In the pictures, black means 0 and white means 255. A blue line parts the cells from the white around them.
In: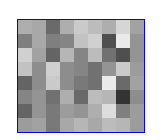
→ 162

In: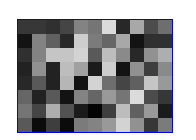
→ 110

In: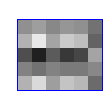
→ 114

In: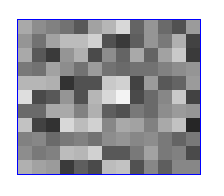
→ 155

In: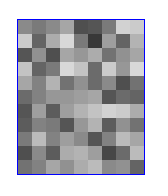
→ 203

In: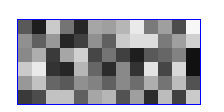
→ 247

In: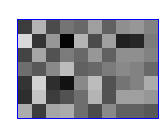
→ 130
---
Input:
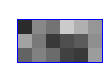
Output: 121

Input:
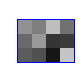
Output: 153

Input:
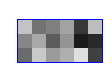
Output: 168

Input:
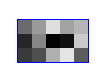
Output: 134

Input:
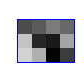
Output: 38

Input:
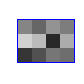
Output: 187
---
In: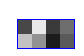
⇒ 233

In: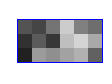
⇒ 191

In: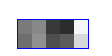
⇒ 56

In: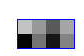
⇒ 153

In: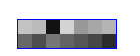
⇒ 153

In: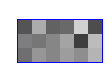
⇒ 164

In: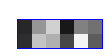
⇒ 24

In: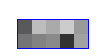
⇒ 170

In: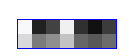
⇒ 48

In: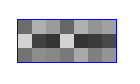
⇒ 52
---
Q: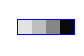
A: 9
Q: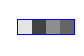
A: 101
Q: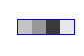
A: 231
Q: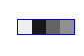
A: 144
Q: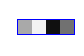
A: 113
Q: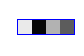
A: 92
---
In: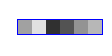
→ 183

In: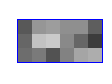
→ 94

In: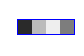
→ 125

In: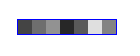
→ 131

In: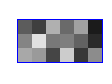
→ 27

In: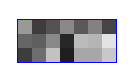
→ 69

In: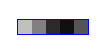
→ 84
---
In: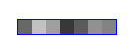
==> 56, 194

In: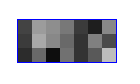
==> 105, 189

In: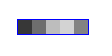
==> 189, 211

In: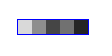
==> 69, 217

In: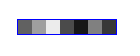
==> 75, 236

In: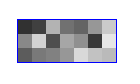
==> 166, 230

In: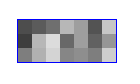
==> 104, 220
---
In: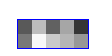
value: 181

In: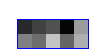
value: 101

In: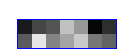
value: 118

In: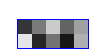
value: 23

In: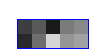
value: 149

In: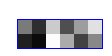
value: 66
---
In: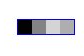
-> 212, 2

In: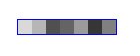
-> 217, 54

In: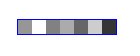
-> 254, 53

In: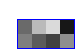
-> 218, 23

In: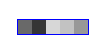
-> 215, 53

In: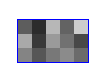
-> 205, 44
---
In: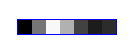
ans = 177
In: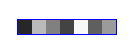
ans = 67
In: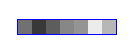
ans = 135
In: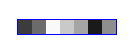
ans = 201
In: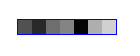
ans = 132
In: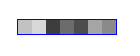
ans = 108
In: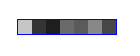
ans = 105
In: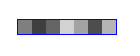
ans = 210
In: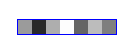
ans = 253
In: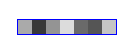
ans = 220
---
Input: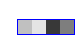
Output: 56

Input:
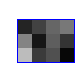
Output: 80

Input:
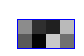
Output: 201

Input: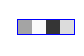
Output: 53

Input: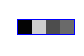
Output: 77

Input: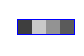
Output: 147

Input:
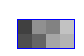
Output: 166

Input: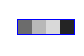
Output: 217

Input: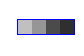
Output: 75
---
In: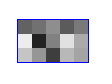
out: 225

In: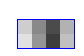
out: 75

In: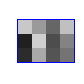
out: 77

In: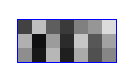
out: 87

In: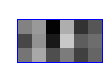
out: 93

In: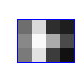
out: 171

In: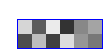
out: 136

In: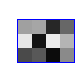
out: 236

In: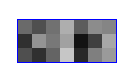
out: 63
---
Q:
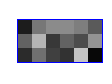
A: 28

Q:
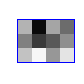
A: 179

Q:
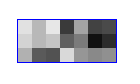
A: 225

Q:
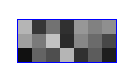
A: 181

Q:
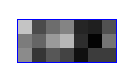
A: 196

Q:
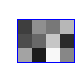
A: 62

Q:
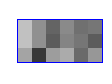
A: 193
